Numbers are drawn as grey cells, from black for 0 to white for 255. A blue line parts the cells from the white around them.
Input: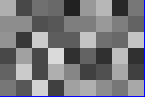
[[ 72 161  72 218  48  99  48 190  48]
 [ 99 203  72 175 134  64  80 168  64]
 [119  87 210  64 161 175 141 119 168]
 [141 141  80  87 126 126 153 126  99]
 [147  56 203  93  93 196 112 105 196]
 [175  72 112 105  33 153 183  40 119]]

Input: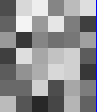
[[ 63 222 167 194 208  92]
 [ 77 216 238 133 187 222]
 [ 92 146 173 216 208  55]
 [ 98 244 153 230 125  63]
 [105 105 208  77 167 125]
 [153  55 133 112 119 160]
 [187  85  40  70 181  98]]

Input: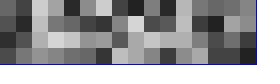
[[ 47  82 176 213 197 147 155  89 169 197 176 176 126  75 111  61]
 [ 75 119 147 133 111 103  53 190 169 133  61 140 169  67  67  34]
 [ 82  41 190 119 103  67  53 133 213  75  89 190  61  34 163 140]
 [103  67 205 163  41 140 205  67  34 126  41 183 119 103 111 133]]

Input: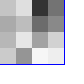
[[170 189 108 137]
 [183 230 162 210]
 [196 223  51 115]
 [203 149 246 238]]

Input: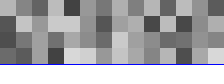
[[ 78 119 160 113 168 140 107 202 160 140 107 113 146 133]
 [ 85 196 152 202 202 146  85 160 175  72 188  72 140 175]
 [107  91 160  66 216 208 152 196 168 133 182  78 168 216]
 [182 133  99 188  66 152 119 175 127 182  99 188 146  91]]

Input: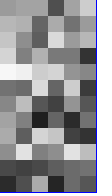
[[ 43  79 171  37 107  86]
 [ 73  65  73  94 107 114]
 [114 107 218 101 205  59]
 [135 189  86  65 148  86]
 [142 226 128 142 226 189]
 [155 163 163  79 163 205]
 [163 128  31 101  43 114]
 [171  94 212 197  65  51]
 [183 177 101 171 114 155]
 [197 142  94 218 155 183]
 [212 128 177 121 121  51]
 [247 240 205 212 148 135]]
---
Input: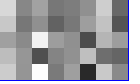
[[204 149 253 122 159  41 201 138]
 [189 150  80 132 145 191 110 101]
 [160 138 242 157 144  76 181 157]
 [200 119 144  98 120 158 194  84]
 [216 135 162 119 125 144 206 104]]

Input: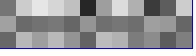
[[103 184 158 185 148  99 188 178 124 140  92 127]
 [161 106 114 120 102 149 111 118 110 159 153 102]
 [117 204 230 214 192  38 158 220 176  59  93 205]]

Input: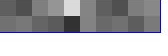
[[113 120 101  91  50 131 105 113  93 122]
 [ 95  79 127 149 218 132  95  80 125 136]]

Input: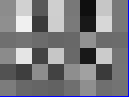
[[124 104 101  98 111 143 111 115]
 [ 82  62 141  66 142 161  58 117]
 [139 229  67 198 105  24 203 116]
 [111 115 108 102 104 145 107 108]
 [143 240  58 206 122  24 215 120]
 [140 209  88 207 120  15 198 120]]

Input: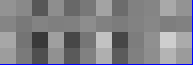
[[157 122  79 145  90 129 175  91 128 142 180 155]
 [167 116  57 159  71 118 194  71 125 144 206 171]
 [133 121 131 127 128 141 129 124 130 135 126 129]
 [147 137  87 142 104 120 163 108 129 133 169 147]]

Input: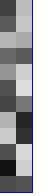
[[ 76  83]
 [ 18 207]
 [ 79 216]
 [203  50]
 [178  38]
 [ 69 119]
 [ 80 221]
 [149 206]
 [103  90]
 [180 170]
 [ 89 198]
 [ 65 188]]

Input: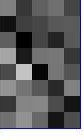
[[113 145 103  21  77]
 [ 54 133 135  75  20]
 [147 116  88  41 129]
 [ 73 194   6 117  84]
 [165  26 115 120  55]
 [ 94   1  69  36  88]
 [ 17  63  71  88  90]
 [128  55  96 112  69]]
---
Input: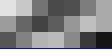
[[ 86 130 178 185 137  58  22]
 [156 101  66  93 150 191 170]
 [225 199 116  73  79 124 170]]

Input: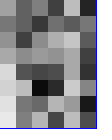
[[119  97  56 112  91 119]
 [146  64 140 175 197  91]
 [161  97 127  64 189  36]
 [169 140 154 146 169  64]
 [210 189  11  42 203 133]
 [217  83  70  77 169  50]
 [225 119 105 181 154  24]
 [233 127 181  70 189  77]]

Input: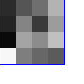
[[ 10 164 140 192]
 [ 36 132  58 156]
 [ 43  85 111 179]
 [247 126 103  91]]

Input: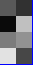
[[ 10 192]
 [ 89  49]
 [124 146]
 [226  71]]

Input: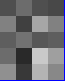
[[ 79 108  79  72]
 [ 94 114  87  94]
 [108  41 201 159]
 [129  64 166 129]
 [144  56 180 136]]

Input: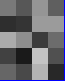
[[ 46  52 155 155]
 [ 65  26 195  80]
 [102  73 179  40]
 [121  87 149  95]
 [171 142  59 108]]

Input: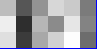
[[189  86 147 215 202 123]
 [223  59 168 209 253 109]
 [238  46 182 139 230 131]]

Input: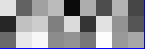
[[ 38 193 205 127 219  52 226 147  85]
 [106 232 247 140 147 119 253 153 167]
 [226  98 161 187  11 173  77 179  70]]

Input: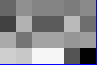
[[ 65 178  91  91 186 110]
 [103 144 132 132 124 138]
 [170 117 163 163 150 157]
 [207 200 246 246  84   2]]
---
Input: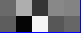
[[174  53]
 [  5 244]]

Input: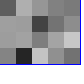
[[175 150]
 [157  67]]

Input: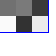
[[122  58]
 [ 50 235]]

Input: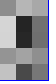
[[182 168]
 [ 36 113]]

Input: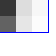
[[221 247]
 [230 252]]

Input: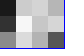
[[204 212]
 [247 199]]
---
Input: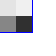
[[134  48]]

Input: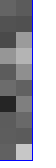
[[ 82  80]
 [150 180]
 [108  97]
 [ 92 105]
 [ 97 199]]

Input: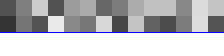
[[ 52 117  83 234 137 119 216  70 195  98  75 124 220  84]]

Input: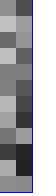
[[193 157]
 [190  95]
 [128  88]
 [162  52]
 [ 60  37]
 [141 137]]

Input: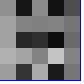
[[162 131 128 129 117]
 [176 164 132 195 132]]

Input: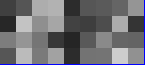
[[ 39 195 143 166  66  62  77 172  52]
 [ 86 187 122 162  44 115 116 205 145]]

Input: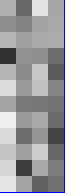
[[141 131 163 168]
 [ 49 146 143 108]
 [220 154 193 132]
 [239 154 169 107]
 [196 159 205 103]
 [229 164  97 113]]

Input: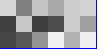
[[ 64 200  62  77 204 160]]
